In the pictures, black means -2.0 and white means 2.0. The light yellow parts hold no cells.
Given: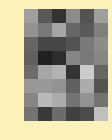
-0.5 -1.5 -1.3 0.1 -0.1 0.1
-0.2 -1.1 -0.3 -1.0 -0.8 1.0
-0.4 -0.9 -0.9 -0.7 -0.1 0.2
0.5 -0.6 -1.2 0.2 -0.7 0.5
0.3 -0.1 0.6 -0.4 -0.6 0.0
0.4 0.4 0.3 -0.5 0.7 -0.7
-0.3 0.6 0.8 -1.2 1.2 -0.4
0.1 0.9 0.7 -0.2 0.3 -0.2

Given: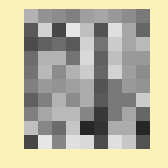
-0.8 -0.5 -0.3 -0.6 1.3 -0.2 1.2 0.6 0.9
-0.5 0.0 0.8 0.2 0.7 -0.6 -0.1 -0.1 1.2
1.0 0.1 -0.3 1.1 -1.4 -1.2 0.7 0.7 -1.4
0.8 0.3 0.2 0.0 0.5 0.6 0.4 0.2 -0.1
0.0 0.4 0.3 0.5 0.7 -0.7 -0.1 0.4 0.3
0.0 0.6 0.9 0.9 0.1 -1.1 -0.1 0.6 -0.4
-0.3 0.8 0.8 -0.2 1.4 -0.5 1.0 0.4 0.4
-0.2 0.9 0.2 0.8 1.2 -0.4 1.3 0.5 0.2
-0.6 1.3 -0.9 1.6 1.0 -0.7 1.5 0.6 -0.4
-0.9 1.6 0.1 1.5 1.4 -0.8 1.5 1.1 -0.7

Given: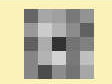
0.1 -0.8 0.2 -0.2 0.6
-0.4 0.6 0.5 -0.1 0.3
-0.5 0.7 -1.2 -0.2 0.0
0.1 0.8 1.3 -0.1 1.0
0.4 1.2 0.8 0.2 -0.5

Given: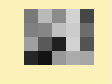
-1.4 -1.7 0.4 0.7 0.6
0.5 -0.6 -1.5 1.3 -0.7
0.0 0.1 1.0 1.2 -0.3
-0.1 0.9 0.2 1.3 -0.9

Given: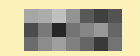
-0.8 -0.1 -1.4 -0.2 0.1 0.4 -0.4
-0.3 0.2 0.5 0.0 -0.4 -1.1 -0.2
0.6 0.7 1.0 0.3 -0.6 -1.0 -0.7

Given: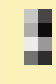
0.7 -1.8
-0.2 -1.3
1.1 -0.9
1.7 0.4
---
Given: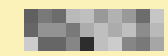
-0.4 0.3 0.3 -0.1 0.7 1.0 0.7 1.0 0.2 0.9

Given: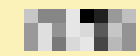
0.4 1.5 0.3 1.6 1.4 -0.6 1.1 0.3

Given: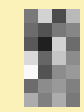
-0.3 -0.7 -0.1 0.1
1.4 -0.4 1.1 0.2
-0.3 0.2 0.4 0.0

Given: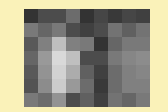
-0.1 -0.4 -0.1 -0.8 -1.0 -0.8 -0.2 -0.5 -0.2
-0.4 0.4 1.4 1.0 -0.8 -0.8 -0.1 0.1 0.2
-0.7 0.2 1.2 0.4 -0.3 -1.1 -0.3 0.0 0.0

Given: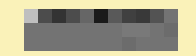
-0.2 -0.2 -0.2 -0.2 -0.2 -0.2 -0.2 -0.1 -0.1 -0.2 -0.3

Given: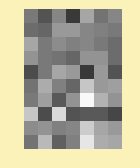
-0.3 -0.4 0.4 0.4 0.1 0.0 -0.1
0.3 -0.1 -0.2 -0.4 0.3 0.3 -0.3
-0.2 0.7 0.0 -0.4 1.1 0.4 0.5
1.1 -0.8 1.4 -0.7 -0.6 -0.6 -0.9
-0.2 0.9 -0.5 0.0 1.6 0.7 0.6
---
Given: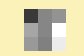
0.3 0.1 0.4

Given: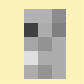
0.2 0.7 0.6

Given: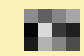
0.6 -1.1 0.8

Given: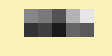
1.6 -0.4

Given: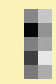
1.1 -1.9

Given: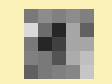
0.0 0.6 -1.0 -0.1 -0.5
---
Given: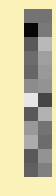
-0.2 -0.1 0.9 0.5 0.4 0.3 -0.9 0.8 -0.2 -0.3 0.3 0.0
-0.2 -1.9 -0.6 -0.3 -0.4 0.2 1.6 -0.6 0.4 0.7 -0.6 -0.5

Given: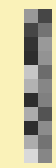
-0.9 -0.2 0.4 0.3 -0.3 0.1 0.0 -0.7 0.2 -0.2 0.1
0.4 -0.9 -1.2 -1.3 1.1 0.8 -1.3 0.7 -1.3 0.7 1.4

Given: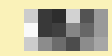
0.4 0.4 0.6
-0.7 -0.4 0.2
1.3 0.1 -0.8
-1.3 -1.0 -0.3
-1.1 -1.1 0.2
1.2 1.9 1.2

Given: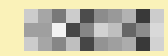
1.2 1.4 1.3
-1.1 0.2 -1.1
0.8 -0.4 0.7
0.4 1.0 0.5
0.2 1.3 0.3
-0.8 0.1 -0.9
1.2 -0.9 1.0
-0.1 1.8 0.1
0.6 0.5 0.6
1.2 0.5 1.2

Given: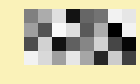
1.6 1.8 -1.9 -1.0
1.8 -2.0 -0.9 1.2
-0.2 0.7 1.3 -1.4
-0.4 -0.6 0.1 0.6
-1.7 1.5 -0.5 1.6
1.5 1.9 -1.7 0.5
0.7 -0.7 1.3 1.4
0.0 0.5 -0.8 1.8

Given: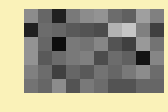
0.0 -1.0 -0.2 0.1 -0.3 -0.4
0.5 0.0 0.4 -1.7 0.2 -0.4
-0.5 1.1 -1.0 -0.5 -0.1 -0.7
-0.3 0.8 -0.7 -0.3 -0.4 -0.7
0.3 -0.8 0.1 -0.8 -0.2 -0.3
0.2 -0.7 -0.2 0.0 -0.6 -0.1
-0.1 -0.6 -0.1 -0.1 -0.4 -0.7
-1.5 -0.4 -1.8 -0.3 -1.0 0.2
-0.4 -0.3 -0.4 -0.6 -0.3 -0.4
0.2 -1.5 0.3 0.3 0.0 -0.2

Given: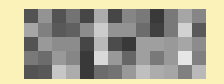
0.1 -0.6 0.2 0.0 0.9
0.6 1.3 0.6 1.6 0.0
-0.1 -0.1 0.4 0.4 0.6
-1.1 -1.0 0.5 -0.1 0.7
-0.1 -0.3 0.5 0.5 1.0
0.1 0.3 -1.1 -0.4 0.4
-0.9 0.3 -0.8 0.4 -0.2
0.7 1.2 0.9 1.4 -0.3
-0.9 0.2 -0.9 -1.1 -1.1
-0.2 -0.5 0.2 0.1 0.7
-0.7 -0.6 0.2 0.4 1.1
0.3 0.0 0.4 -0.3 -0.6
-0.7 0.6 -0.7 -0.1 -0.7

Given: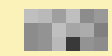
0.4 0.0 0.2
0.2 0.7 0.3
1.0 0.6 -1.1
0.5 1.0 0.9
0.9 0.3 0.3
1.0 0.2 0.2
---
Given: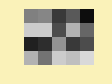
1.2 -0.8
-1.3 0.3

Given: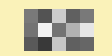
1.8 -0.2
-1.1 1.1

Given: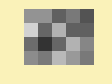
-0.4 0.8
-1.2 -0.4

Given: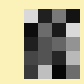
-0.3 -1.6
-0.7 -0.4

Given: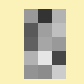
0.5 1.0
0.6 0.4

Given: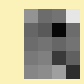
-0.6 -1.9
-0.2 -0.4

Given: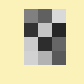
1.1 -1.4
-1.3 -0.4
